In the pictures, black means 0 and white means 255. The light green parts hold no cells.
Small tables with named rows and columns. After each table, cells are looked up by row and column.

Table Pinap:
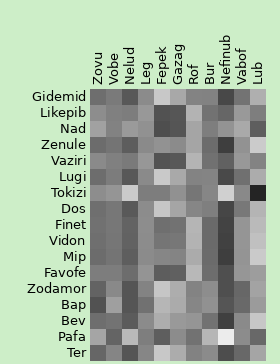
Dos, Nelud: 89
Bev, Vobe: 115
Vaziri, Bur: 113
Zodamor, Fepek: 198
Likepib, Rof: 179
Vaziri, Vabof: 152
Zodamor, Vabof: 103
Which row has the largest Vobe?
Bap

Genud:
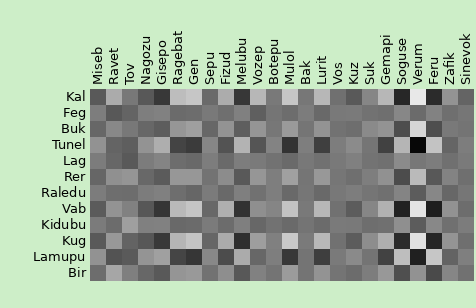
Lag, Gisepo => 132
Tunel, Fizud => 83
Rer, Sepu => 115
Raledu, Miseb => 124
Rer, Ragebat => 151
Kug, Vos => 113
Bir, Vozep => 129
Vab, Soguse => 33
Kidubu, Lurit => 107

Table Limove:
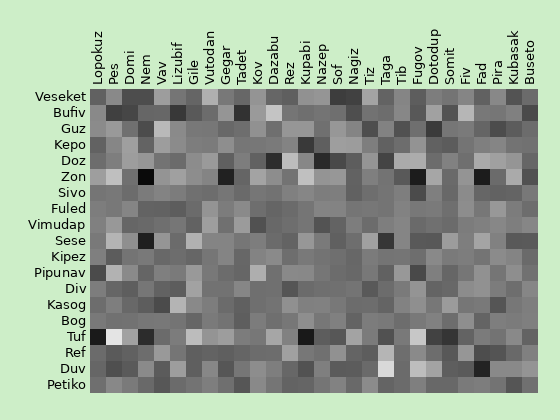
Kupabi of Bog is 142
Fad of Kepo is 127
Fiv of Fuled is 141
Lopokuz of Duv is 102
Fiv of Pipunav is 118
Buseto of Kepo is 113
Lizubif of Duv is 157
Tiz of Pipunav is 120
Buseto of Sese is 90
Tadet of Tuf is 124
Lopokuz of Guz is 139
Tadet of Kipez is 103
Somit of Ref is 88
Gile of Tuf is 188
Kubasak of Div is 110
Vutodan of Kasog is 125
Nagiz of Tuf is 163
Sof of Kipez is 111
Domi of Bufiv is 70

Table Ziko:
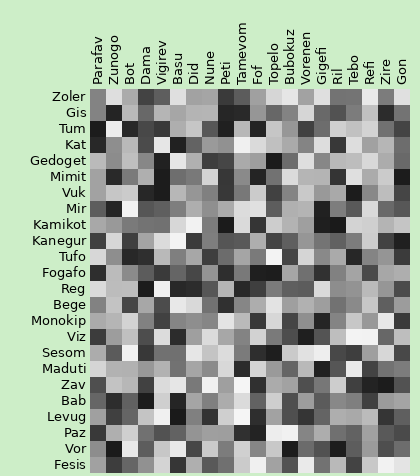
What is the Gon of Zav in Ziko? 82
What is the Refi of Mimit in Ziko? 171
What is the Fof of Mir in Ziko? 224
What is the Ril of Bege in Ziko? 114
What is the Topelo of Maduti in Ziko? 154
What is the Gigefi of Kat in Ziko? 221
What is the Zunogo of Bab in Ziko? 45
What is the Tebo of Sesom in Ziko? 62
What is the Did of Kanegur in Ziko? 59
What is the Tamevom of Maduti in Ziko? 43
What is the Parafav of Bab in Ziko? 102
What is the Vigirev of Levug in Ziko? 240
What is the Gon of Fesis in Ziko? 228
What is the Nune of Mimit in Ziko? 212
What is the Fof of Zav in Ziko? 48
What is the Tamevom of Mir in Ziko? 220
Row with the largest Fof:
Fesis

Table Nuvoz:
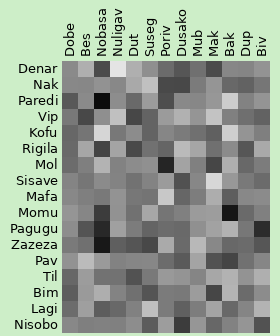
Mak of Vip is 195
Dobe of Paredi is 88
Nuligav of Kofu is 120
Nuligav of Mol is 130
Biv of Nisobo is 82
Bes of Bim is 154
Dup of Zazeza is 107
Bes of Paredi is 138
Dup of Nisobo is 149
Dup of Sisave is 121

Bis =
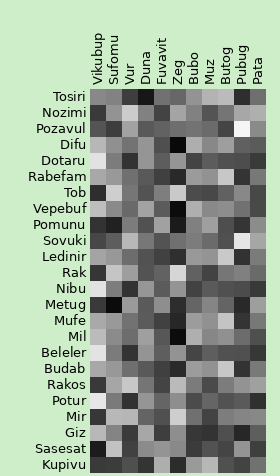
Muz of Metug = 133
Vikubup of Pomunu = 51
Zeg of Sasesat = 137
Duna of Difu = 149
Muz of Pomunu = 159
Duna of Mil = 159
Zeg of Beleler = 147
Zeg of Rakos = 186
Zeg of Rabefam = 41
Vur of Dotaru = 51
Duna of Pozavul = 89
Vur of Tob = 118
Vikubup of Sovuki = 71
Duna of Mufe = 91
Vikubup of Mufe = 169
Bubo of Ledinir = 153
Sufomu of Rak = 197
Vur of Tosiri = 62
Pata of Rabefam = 120
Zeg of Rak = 214
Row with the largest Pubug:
Pozavul

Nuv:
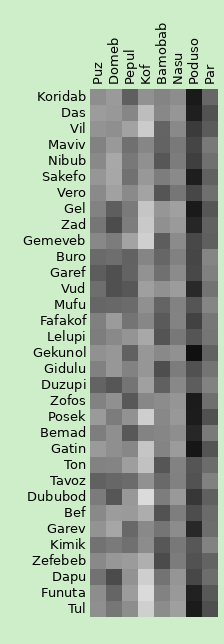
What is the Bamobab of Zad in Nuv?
144
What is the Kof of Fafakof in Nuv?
135
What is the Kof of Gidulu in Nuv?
150
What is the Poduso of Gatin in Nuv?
22
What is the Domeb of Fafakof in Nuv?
155
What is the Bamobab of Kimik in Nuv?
87
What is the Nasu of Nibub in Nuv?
124
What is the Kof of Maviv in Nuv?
134
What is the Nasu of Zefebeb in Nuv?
124
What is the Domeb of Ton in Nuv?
132
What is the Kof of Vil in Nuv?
203
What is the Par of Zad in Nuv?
97
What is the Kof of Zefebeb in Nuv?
175
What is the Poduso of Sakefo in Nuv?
30
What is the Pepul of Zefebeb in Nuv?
155
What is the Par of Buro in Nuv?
133
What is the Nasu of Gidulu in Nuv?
124
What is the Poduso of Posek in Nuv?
28
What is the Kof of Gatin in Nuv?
197
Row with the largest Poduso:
Duzupi

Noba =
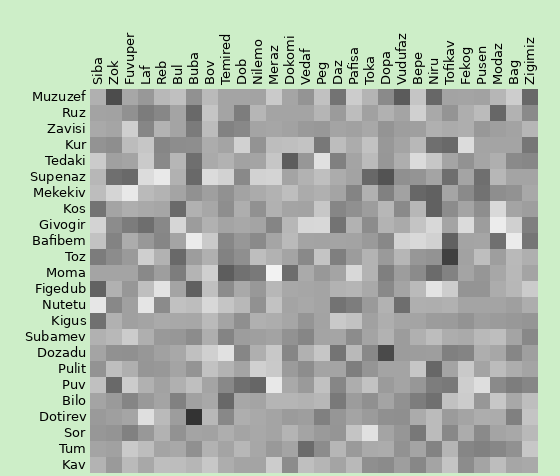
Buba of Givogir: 156
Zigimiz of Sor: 185
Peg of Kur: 120
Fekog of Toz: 162
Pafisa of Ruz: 189
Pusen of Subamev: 185
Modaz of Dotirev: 172
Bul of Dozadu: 168
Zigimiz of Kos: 158
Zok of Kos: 164
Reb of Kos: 166
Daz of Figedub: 178

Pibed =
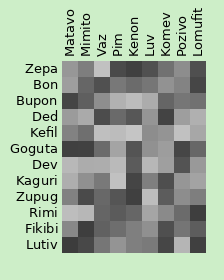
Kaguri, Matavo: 174
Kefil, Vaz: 191
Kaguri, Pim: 193
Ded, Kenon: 87
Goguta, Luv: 145
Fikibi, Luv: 144
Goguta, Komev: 157
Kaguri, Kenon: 69
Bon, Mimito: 102
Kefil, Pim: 188
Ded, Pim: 106
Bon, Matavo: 158
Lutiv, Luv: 122
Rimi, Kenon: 102
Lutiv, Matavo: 60
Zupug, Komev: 92
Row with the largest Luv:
Zupug

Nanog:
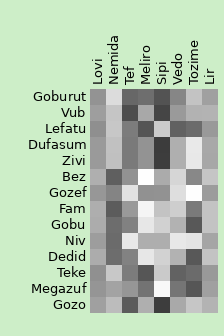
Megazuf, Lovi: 149
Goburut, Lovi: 147
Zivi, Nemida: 192
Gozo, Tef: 91
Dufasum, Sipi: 60
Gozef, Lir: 156
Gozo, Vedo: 169
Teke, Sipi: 202
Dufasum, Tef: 122
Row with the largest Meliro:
Bez

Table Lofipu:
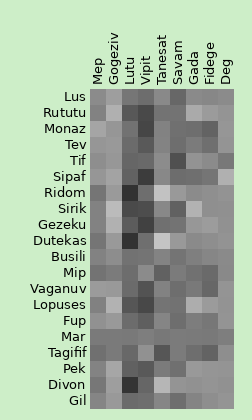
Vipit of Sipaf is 60
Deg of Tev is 148
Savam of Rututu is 115
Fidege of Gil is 142
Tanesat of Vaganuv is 130
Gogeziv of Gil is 153
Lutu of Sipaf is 98

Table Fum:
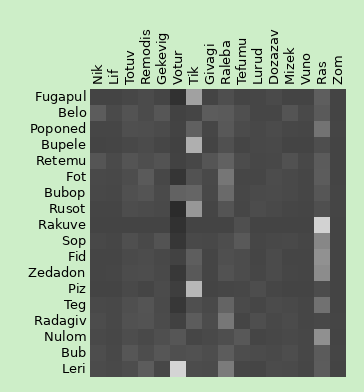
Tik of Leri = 76
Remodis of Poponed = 78
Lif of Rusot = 69
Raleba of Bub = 92
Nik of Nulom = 73
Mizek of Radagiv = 75
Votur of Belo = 66
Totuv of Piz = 73
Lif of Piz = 68
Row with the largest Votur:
Leri

